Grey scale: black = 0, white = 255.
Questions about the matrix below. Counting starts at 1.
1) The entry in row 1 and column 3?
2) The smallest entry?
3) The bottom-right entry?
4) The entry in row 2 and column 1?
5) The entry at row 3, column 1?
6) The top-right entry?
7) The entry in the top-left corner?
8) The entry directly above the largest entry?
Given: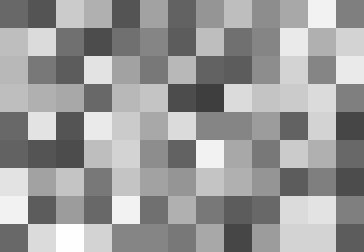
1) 203
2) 62
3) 92
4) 190
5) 184
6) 127
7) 104
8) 156

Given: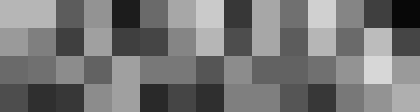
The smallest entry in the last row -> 41
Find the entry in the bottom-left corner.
77
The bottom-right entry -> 175
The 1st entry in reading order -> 182
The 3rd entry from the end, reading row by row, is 120
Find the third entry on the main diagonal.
140
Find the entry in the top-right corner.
8
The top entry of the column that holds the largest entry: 63
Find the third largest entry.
202
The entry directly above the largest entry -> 188
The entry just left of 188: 106
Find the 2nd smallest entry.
28
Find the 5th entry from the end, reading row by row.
85
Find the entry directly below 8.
69
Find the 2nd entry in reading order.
182

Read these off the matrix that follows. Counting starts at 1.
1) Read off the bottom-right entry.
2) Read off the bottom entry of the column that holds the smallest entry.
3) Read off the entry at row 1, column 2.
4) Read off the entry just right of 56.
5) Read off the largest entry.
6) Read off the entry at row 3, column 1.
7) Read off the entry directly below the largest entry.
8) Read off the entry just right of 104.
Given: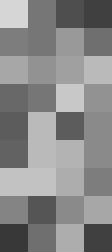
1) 64
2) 56
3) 118
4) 111
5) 214
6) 167
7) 125
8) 118

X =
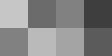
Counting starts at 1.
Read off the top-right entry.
62
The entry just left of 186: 129
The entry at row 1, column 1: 198

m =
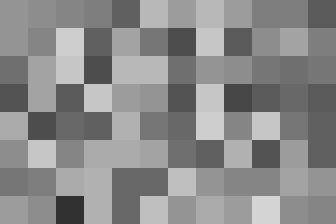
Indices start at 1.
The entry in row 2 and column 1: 148
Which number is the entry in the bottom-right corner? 133
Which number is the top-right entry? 90
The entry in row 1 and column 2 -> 141
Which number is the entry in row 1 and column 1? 148
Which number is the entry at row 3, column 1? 111
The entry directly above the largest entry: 133
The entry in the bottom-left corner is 156
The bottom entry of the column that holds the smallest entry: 49
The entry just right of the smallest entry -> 177
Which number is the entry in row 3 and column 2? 163
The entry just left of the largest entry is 156
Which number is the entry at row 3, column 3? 198
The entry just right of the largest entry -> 141
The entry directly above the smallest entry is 170
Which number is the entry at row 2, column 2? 133
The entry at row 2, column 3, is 205
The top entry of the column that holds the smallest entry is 133
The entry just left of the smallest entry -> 141

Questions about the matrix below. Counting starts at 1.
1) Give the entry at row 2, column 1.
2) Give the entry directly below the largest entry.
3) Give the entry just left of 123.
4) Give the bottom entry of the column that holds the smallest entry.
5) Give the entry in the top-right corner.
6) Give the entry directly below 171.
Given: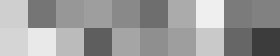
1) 213
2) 201
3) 239
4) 60
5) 129
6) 158

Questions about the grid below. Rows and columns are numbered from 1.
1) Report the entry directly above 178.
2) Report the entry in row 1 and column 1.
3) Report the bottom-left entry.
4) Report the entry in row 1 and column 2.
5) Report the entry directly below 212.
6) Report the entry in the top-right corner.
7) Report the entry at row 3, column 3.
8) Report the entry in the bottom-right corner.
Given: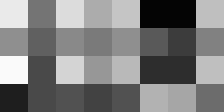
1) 45
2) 234
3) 30
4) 116
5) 81
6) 191
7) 212
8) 108

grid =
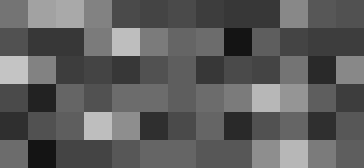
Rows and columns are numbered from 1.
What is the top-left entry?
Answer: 116
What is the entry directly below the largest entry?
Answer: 74
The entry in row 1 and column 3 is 169
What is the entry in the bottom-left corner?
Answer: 108
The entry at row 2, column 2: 55
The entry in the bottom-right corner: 94
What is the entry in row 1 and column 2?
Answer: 162
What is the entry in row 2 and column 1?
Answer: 81
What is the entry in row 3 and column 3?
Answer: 61
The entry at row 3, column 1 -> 196
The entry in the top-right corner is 81

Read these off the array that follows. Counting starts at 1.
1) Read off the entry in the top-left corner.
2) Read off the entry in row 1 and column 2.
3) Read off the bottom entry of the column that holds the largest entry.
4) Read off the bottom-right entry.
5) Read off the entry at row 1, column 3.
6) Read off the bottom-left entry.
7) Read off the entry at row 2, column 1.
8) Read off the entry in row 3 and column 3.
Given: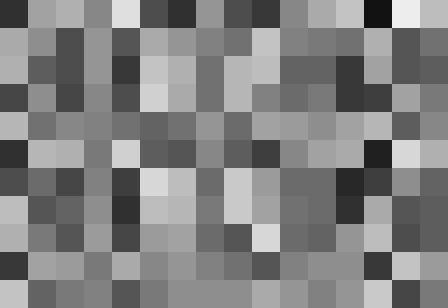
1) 48
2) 162
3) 70
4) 121
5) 176
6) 195
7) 170
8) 77

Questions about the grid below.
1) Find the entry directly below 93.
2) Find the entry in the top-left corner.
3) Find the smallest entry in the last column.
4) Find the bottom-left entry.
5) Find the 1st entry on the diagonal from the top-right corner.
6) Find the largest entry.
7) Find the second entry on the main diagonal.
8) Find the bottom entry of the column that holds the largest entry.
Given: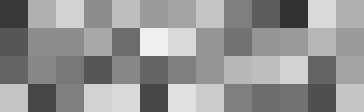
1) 149
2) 57
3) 155
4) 196
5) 176
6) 239
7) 141
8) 71

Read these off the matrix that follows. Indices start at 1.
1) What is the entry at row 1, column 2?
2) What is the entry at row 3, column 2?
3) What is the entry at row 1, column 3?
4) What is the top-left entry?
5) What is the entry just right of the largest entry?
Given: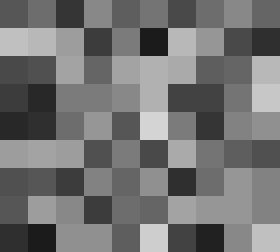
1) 109
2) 80
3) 53
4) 86
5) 123
